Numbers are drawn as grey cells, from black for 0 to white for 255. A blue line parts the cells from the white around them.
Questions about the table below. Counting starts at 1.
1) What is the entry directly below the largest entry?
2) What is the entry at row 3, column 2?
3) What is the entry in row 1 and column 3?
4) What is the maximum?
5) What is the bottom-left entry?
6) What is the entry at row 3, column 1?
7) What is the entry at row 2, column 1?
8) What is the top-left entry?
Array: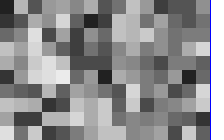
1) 96
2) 135
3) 84
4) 235
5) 223
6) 105
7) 52
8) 33

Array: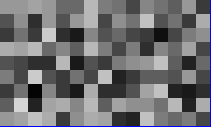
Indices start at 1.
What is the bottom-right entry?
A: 70
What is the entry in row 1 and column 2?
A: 152
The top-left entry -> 152
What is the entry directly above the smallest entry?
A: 203
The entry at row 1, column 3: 163
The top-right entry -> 58
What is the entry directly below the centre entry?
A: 193
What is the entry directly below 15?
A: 134
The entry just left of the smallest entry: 114
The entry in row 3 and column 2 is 114
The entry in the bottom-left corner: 152
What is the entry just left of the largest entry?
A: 94
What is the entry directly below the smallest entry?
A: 34
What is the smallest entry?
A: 4
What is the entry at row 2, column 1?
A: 82
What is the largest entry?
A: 212
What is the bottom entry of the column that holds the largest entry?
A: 163
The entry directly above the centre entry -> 124
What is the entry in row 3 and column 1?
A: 58
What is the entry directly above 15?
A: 82

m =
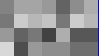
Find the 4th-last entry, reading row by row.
141
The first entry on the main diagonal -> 131
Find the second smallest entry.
78
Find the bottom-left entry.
216
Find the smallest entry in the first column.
120
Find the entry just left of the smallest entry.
120
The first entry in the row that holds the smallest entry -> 153
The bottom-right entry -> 111

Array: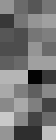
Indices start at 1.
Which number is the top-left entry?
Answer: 149
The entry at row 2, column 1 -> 56
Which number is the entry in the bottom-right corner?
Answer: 191
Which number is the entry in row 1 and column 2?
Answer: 106
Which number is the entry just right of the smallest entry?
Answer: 56
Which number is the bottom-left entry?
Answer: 149
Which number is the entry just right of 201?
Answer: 137
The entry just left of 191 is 46
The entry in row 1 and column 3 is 86

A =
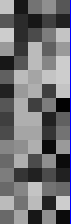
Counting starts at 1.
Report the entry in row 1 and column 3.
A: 115
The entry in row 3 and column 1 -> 205
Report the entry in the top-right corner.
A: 86
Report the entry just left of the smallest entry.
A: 125
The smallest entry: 2
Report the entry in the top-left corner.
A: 196
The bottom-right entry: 11
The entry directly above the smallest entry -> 196
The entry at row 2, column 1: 86
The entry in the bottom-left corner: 105
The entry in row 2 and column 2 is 43
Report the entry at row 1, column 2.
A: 23

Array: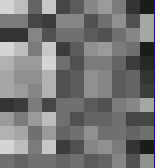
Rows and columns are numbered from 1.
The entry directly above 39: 28
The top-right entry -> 28
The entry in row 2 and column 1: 123
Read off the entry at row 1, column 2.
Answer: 189
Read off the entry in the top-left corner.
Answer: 212
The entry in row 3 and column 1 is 51
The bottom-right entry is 144
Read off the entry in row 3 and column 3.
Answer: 134
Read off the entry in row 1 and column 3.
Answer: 100
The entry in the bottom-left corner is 112
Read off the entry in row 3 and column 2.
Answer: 51

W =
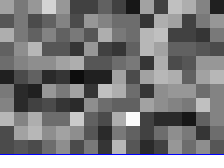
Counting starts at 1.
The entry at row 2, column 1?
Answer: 86
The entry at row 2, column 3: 75
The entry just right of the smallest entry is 32
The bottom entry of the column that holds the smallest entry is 75
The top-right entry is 32
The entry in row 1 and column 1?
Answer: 162
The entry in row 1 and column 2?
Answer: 121
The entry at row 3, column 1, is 174
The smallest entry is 13
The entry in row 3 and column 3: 97
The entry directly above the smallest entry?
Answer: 174
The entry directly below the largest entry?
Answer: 97
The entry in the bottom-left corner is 75
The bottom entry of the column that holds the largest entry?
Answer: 86
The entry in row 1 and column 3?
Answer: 151
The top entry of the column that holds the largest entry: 23
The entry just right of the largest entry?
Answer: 65
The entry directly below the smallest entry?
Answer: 162

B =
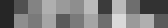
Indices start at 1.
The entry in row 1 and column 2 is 81
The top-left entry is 38
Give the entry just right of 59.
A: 186
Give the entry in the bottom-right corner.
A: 90
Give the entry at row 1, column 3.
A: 131
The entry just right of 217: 154

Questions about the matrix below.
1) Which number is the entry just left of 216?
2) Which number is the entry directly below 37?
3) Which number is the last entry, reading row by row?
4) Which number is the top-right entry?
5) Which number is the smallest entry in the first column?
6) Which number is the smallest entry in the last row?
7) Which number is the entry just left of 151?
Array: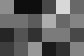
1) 72
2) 61
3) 132
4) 104
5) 37
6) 26
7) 92
